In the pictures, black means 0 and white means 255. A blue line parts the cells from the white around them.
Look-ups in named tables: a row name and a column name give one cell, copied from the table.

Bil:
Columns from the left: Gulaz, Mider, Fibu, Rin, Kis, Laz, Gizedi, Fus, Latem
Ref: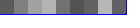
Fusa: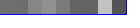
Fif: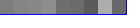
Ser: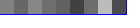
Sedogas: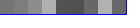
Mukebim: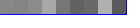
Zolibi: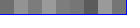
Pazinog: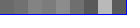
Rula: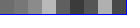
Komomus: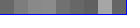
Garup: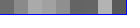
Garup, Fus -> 179
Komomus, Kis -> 113
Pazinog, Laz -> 111
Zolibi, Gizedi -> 91
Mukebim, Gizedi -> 104
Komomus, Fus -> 166
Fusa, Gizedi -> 99

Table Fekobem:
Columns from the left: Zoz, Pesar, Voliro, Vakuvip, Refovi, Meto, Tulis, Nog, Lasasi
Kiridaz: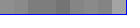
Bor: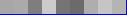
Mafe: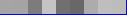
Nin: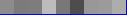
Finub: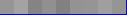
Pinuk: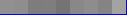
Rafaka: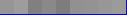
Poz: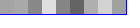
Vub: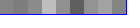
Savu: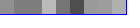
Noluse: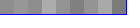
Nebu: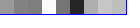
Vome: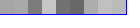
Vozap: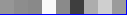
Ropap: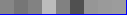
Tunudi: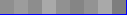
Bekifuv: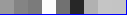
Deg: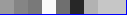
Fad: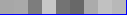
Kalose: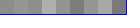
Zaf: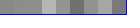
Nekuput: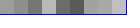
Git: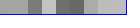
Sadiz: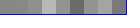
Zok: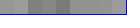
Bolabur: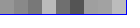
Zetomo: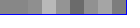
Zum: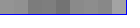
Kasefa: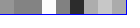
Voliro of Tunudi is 141
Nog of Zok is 148
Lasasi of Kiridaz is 164
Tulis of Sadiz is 147
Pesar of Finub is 163
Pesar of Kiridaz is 138
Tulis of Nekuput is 162

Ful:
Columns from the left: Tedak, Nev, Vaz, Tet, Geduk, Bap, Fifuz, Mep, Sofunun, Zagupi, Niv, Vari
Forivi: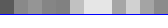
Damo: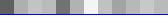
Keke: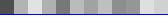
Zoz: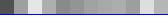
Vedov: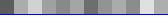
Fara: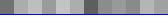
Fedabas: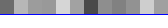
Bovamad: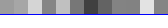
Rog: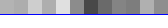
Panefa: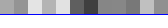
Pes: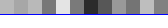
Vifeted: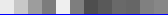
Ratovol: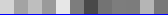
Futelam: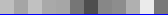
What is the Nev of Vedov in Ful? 172
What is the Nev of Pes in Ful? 167
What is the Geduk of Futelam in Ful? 166
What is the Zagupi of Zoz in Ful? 158
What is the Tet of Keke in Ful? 176
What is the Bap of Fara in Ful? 173
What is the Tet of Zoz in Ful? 174
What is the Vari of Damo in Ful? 186
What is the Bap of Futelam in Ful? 118
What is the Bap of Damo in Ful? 178
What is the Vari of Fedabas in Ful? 160
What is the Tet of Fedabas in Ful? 153
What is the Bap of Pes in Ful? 122
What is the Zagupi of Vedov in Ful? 140
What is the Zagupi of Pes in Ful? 116

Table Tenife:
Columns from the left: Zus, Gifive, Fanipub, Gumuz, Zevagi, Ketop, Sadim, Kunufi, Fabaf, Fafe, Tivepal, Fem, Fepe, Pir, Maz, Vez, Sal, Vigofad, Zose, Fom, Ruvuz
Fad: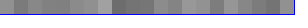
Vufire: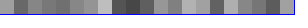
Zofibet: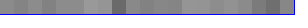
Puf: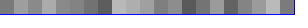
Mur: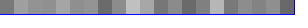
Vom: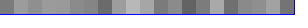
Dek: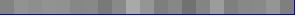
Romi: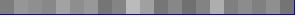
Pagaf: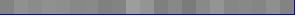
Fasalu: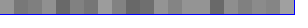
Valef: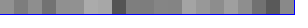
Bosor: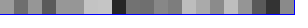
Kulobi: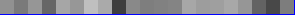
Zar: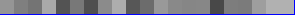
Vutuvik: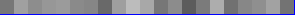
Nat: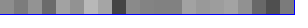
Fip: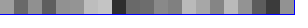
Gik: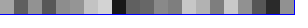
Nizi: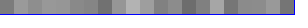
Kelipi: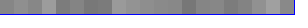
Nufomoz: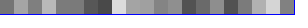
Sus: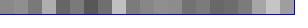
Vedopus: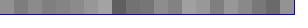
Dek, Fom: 149
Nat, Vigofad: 145
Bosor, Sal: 190
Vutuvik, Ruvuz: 115
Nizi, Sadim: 133
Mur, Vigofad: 141
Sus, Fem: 143
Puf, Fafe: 174
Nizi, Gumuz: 152
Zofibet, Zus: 139
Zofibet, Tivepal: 130
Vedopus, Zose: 120
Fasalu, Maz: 148
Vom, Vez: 169
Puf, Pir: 90
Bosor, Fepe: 125
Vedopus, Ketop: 139
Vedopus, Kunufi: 163

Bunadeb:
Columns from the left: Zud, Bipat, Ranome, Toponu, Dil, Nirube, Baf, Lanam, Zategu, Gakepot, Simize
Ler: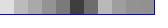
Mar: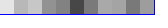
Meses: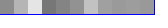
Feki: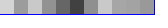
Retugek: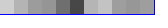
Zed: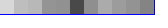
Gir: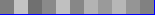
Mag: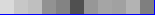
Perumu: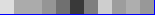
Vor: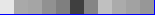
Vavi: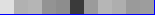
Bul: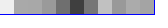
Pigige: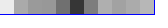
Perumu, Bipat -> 171
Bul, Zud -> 239
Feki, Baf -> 143
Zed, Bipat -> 190
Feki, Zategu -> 166
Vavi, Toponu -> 147
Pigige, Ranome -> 154
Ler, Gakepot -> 146
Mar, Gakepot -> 121
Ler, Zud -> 223
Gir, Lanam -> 154
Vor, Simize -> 151
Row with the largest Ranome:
Meses

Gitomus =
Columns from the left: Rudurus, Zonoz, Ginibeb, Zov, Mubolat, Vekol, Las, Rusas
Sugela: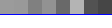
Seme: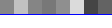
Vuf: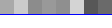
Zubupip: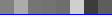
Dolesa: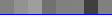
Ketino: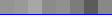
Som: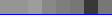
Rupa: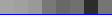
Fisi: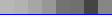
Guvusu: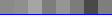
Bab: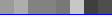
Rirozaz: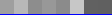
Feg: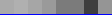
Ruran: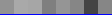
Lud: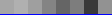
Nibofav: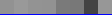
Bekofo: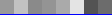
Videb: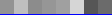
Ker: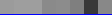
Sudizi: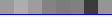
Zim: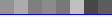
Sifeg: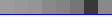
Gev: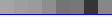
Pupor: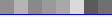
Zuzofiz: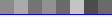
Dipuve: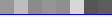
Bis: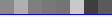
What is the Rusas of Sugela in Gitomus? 70
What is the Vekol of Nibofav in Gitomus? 120
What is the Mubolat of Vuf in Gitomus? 143
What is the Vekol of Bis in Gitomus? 201
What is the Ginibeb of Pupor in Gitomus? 137
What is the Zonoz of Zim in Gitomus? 171
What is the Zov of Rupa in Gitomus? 120
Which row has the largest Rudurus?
Fisi

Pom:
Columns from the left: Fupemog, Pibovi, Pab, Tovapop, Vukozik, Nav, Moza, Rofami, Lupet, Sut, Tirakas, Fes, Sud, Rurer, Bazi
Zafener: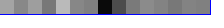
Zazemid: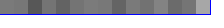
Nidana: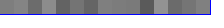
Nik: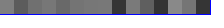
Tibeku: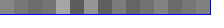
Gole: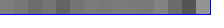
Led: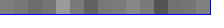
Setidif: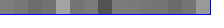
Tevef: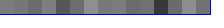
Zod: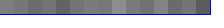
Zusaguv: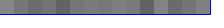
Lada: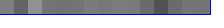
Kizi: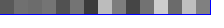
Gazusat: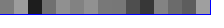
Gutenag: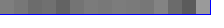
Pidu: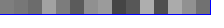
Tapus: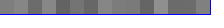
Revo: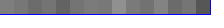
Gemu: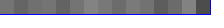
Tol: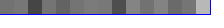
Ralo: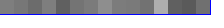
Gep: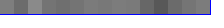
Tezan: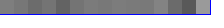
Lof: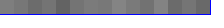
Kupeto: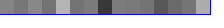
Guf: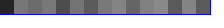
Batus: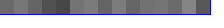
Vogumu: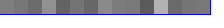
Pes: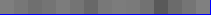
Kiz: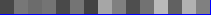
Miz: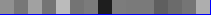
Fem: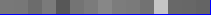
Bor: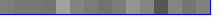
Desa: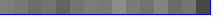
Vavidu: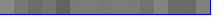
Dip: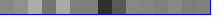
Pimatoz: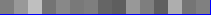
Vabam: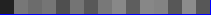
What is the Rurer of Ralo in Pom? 90
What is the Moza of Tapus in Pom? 103
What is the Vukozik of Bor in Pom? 161
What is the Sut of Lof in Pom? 122
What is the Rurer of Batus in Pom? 133
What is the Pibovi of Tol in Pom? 119
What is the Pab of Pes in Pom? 111
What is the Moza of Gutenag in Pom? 123
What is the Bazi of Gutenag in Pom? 154
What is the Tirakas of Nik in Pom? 95
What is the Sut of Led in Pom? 135
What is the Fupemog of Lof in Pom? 126
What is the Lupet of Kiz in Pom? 128
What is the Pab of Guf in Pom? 108
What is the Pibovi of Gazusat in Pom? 156
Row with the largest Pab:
Pimatoz

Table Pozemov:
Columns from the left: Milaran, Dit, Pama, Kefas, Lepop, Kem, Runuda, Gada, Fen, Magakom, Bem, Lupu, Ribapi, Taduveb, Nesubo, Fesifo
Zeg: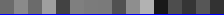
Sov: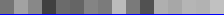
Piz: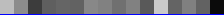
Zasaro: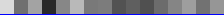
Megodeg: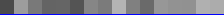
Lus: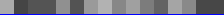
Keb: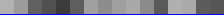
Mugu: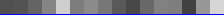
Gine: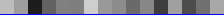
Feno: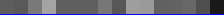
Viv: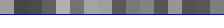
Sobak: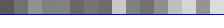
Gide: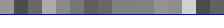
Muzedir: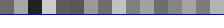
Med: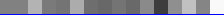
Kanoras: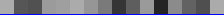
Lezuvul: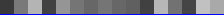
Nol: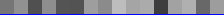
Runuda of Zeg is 123
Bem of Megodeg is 106
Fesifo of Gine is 168
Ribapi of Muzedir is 133
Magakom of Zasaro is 95
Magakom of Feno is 158
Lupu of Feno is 97
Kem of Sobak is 105
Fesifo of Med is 249
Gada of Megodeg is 123
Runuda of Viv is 163
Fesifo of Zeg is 50
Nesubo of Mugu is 151

